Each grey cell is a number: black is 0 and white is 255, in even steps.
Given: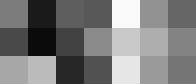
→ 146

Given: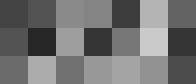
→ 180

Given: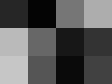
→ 118

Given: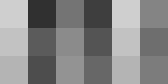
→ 207

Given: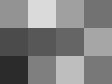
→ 160

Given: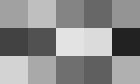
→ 103

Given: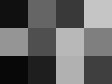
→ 57
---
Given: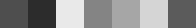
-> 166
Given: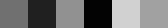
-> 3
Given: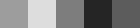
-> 125
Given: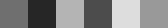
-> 76
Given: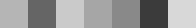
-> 137
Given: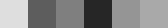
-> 38
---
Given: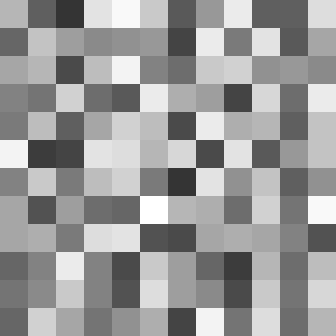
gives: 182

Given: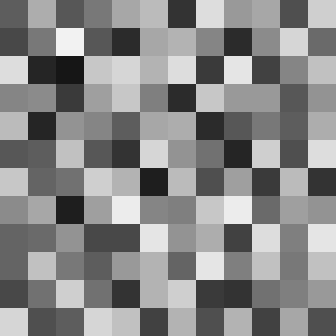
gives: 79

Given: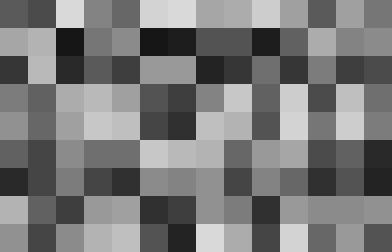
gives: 83

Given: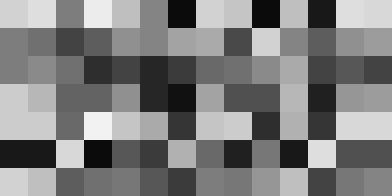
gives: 132

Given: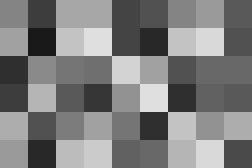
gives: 74

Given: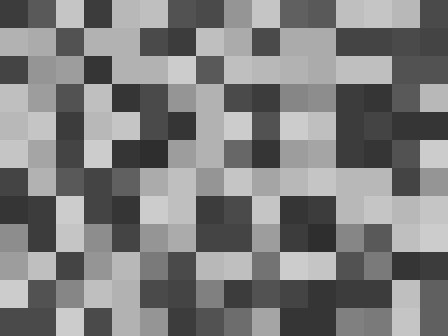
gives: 96
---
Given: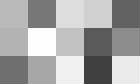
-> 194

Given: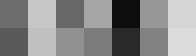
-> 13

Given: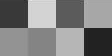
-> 210

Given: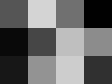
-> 70

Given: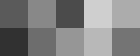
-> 75

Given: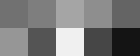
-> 165

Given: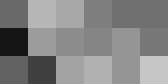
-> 134

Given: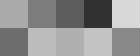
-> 93

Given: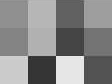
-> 177

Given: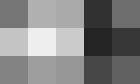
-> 203
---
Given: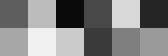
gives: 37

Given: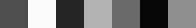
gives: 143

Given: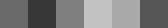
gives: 86

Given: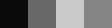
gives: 133

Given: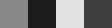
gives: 62

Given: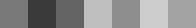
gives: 162

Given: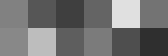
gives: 115

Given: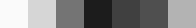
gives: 179
